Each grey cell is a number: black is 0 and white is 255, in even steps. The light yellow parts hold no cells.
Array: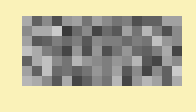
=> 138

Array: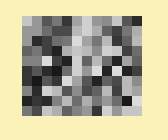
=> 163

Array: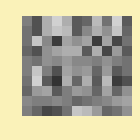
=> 145

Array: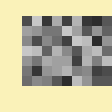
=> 188

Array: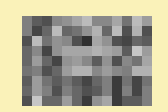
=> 115

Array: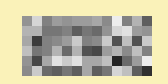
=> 129

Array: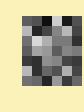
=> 58

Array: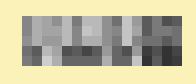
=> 112
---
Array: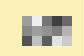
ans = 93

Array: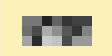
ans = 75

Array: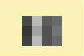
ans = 186

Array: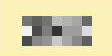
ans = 166

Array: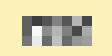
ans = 106

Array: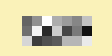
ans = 182
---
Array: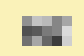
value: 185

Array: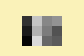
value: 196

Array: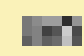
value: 157

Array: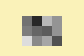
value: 40

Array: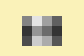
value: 228

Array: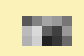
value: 165
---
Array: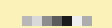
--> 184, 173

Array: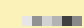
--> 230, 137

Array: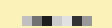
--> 192, 153

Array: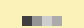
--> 63, 171

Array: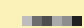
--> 189, 32

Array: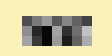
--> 78, 172

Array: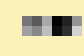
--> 118, 210

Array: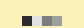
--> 45, 159

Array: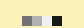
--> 115, 24
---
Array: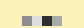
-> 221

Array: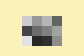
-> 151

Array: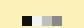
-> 243

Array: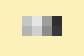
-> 229

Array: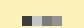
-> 197

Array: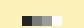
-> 122

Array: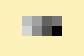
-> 161

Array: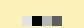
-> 6
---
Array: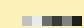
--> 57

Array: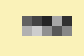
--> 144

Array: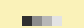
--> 140

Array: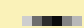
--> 11

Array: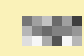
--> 83

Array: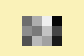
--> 185
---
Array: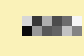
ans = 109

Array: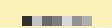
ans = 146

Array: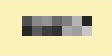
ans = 179

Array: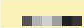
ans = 33

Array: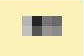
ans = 117

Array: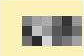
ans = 53
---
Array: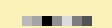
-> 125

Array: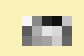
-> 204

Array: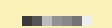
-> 116

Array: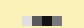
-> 19

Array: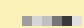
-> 57

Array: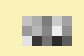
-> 42
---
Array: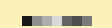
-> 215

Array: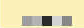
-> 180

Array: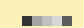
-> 164

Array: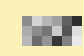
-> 149

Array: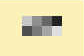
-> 79

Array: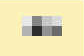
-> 178
